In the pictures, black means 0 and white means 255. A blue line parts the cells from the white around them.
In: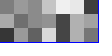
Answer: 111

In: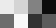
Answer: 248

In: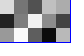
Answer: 125

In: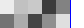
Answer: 172

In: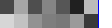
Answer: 194

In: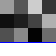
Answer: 30

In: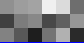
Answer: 124

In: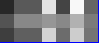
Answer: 136
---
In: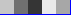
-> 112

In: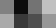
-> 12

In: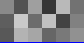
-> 82

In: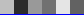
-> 43

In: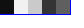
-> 241

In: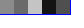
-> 106
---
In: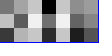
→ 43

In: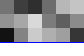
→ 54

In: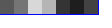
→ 66

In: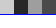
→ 158

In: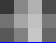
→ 88

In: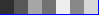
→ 114

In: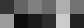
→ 34
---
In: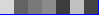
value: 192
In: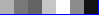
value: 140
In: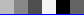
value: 1
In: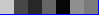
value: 143
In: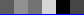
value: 2
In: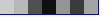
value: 59
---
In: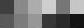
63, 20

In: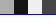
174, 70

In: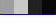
158, 9

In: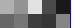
176, 133

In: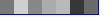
120, 106

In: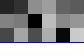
35, 202

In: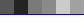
86, 161

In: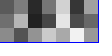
90, 153

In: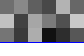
111, 87
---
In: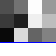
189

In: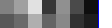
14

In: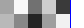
58

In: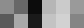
154

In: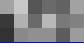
129

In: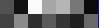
10

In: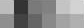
210

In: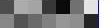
227

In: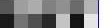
180
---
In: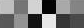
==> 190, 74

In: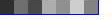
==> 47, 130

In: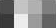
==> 77, 98

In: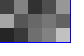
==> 64, 193

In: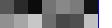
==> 86, 193

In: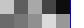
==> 198, 152

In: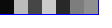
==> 10, 144

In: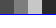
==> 76, 42

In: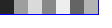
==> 37, 179
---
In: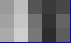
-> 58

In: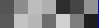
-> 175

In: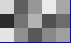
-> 234

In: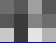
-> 87

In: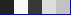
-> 221

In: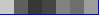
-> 69
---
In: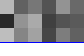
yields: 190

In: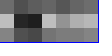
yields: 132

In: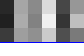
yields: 59

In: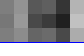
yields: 126

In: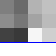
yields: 65

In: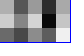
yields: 106

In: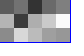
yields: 139

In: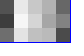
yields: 110
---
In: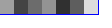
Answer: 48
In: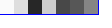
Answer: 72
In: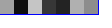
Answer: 35
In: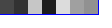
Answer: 220
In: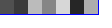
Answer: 215
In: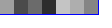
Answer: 196
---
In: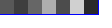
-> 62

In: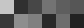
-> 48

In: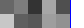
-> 125

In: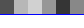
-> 183

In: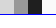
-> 152

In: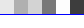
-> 176

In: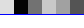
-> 4

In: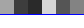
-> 61

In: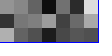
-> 135

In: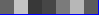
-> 196
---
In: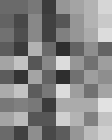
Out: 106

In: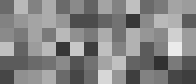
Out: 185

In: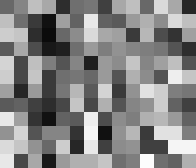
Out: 133

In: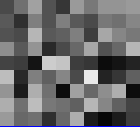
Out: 112

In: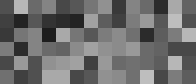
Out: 183
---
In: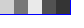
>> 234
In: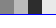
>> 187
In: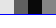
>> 96
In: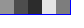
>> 44
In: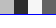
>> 45
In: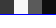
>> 248
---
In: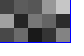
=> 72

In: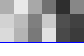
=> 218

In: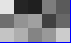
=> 196

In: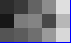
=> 84

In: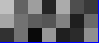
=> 49

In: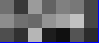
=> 78

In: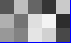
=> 152

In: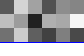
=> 113

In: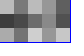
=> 171
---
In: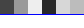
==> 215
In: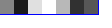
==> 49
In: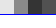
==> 52
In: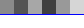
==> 153
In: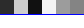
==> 156
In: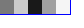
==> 160
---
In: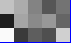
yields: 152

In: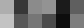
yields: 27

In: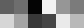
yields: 150

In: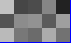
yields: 91

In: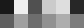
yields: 222

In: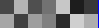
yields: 29

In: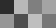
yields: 127

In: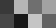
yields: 111
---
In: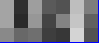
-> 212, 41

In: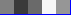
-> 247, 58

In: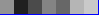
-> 201, 32

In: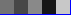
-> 200, 22

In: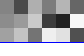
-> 247, 33

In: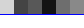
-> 213, 19

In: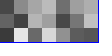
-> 230, 58

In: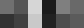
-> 214, 27
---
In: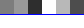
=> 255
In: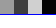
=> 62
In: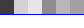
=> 142
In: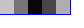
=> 8
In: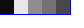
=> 141
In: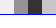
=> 148
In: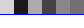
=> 67
